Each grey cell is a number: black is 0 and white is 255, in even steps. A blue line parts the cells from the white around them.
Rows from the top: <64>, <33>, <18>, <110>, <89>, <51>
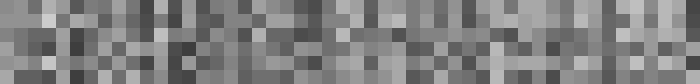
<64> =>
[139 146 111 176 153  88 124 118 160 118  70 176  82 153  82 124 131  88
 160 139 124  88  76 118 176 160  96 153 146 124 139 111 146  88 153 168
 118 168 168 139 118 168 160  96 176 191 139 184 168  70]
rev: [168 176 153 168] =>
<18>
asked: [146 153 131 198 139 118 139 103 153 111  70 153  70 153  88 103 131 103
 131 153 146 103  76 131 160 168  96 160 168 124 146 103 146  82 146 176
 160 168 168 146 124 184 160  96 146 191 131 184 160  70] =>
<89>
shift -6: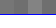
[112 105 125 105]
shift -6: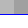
[178 154]
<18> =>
[131 118 103 103 160  70 103 139 160 118  82 191 124 131  88 139 124  82
 176 103 103  76  82 111 184 111 118 124  82 118 131 131 146 131 139 103
  82 160 139 111 103 118 139 103 191 168 153 176 168  88]

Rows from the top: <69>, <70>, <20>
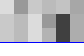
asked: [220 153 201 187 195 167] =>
<69>
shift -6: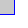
[195]
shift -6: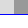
[214 147]
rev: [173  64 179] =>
<20>
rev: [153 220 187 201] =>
<70>

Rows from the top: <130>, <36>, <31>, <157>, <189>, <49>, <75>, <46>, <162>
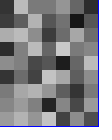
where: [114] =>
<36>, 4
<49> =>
[ 52 108  66 195 167  94 141]
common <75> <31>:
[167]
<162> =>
[155 179 149 195  66 141  78]
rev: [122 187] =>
<130>

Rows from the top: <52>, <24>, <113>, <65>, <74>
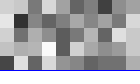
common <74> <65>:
[175]
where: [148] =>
<74>, 4
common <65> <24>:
[168]
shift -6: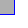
[169]
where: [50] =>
<24>, 1
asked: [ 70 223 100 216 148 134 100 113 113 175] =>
<74>
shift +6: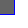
[106]

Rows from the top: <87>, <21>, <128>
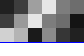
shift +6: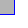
[186]
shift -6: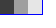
[ 55 153 224]
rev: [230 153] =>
<21>
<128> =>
[209 180  26 139  54  33]
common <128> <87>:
[33]
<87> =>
[ 33  61 159 230 125 109]
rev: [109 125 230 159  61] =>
<87>

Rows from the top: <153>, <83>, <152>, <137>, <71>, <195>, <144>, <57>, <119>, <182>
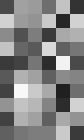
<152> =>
[139  81 125  58 169 177]
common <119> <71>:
[66]

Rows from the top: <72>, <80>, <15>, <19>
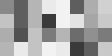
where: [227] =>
<80>, 5
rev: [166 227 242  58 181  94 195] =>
<80>
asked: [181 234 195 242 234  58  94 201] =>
<19>
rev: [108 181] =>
<15>

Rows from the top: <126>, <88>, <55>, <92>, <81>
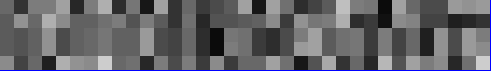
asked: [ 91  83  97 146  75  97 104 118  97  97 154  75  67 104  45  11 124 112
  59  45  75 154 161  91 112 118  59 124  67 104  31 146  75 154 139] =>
<92>
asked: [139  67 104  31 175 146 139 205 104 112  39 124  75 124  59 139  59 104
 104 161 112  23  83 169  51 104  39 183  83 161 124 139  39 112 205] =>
<81>
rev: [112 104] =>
<81>
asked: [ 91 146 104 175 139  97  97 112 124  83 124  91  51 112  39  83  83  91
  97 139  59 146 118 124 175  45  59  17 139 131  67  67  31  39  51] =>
<88>
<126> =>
[104  51 124 124 161  39 124 175  45 118  23 161  51 104  59  75  91 161
  23 161 112  45  67  91 191 124 118  11 161 104  75  75 154 146 154]
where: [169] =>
<81>, 23
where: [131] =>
<88>, 29

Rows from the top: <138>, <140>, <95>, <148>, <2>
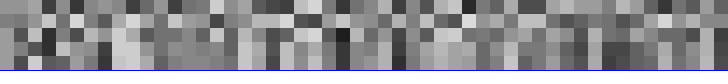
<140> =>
[127 121 148 197 114 213 127  90 170 213 163 114 197 156 148  71 127 141
 183 183 213  83  71 156 197 148 141 106 177 127 190 106  83 219 148 170
 121 190 190 114  83  98 121 114  83 106 163 213 148 177 135 135]
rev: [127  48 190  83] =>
<95>

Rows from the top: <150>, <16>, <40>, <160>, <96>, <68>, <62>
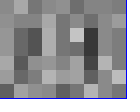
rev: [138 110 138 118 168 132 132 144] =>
<16>
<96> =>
[168  89 144 150 132 162  68 180 125]
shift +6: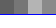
[102 124 186 144]

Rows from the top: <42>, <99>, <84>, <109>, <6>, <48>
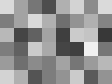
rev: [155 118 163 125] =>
<6>
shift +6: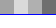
[169 224 182 117]
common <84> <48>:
[203]
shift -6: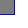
[119]

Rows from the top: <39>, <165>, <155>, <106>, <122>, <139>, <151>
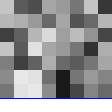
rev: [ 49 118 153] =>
<106>
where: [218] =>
<155>, 3
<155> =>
[ 63  97 182 218 159 188 147  70]
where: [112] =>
<139>, 3
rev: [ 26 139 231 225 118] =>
<151>
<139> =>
[139 231 225 112  26 118 153 132]

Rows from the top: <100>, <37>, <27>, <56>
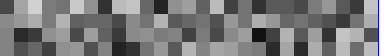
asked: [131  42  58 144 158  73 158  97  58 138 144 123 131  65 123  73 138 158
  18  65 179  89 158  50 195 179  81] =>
<27>
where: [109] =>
<56>, 25
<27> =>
[131  42  58 144 158  73 158  97  58 138 144 123 131  65 123  73 138 158
  18  65 179  89 158  50 195 179  81]
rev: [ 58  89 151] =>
<100>

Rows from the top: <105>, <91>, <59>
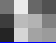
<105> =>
[116 235 103  81]
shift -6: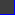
[55]
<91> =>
[ 61 187 179 129]
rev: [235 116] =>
<105>

